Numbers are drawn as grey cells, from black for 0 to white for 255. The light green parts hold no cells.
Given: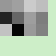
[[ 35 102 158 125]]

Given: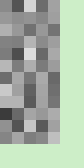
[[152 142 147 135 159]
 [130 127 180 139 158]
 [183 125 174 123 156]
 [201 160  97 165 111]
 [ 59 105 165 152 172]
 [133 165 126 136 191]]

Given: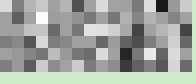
[[161  95 162 252 157 161 146 121 161 119 177 133 179 161 132 161]
 [125 137  86 216 125 135 161 161 104 156  97  77 126 161 207 104]
 [126 153  92 203 140 162 203 124 161 140  58  97 129  88 214 106]]

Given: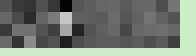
[[103  75  43 101 123 197  95  94  90 107  86  97 115  98  83]
 [106  51 139  71  83  30  77  89  93  93  86  92  78  91  63]]

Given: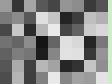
[[122 139  88 223 196  35  61 190 177]
 [114 101 140  21 100 224 215  37 120]
 [ 86 170  64 183 163  38  50 197 142]]

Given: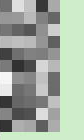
[[150 153 185 129 102]
 [184 190 185 149  95]
 [122  49  72 214 184]
 [234 108 119 201 107]
 [133  74  80 220 161]]
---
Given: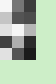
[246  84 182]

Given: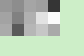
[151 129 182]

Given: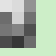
[227 209  80]

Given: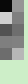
[  8 127]

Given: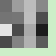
[109 118 169  91]

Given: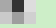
[168 158]
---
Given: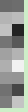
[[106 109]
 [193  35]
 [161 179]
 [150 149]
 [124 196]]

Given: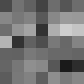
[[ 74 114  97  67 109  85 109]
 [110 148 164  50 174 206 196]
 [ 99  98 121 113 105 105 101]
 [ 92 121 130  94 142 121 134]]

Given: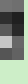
[[115 111]
 [ 90  41]
 [ 85  98]]

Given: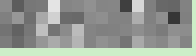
[[139  92 119 121 228 133 136 145 133 134  63 215 127 104 102 130]
 [115  98 119 191 116 139 187 132 128 129 133 142 132 123 143 141]]

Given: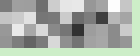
[[123 159 158 111 205 230 232 151 164 253 198]
 [152 233 168 217 137 117  49 157 165 139 203]]

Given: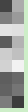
[[ 68 172]
 [227 224]
 [205 192]
 [ 94 105]
 [124  60]]
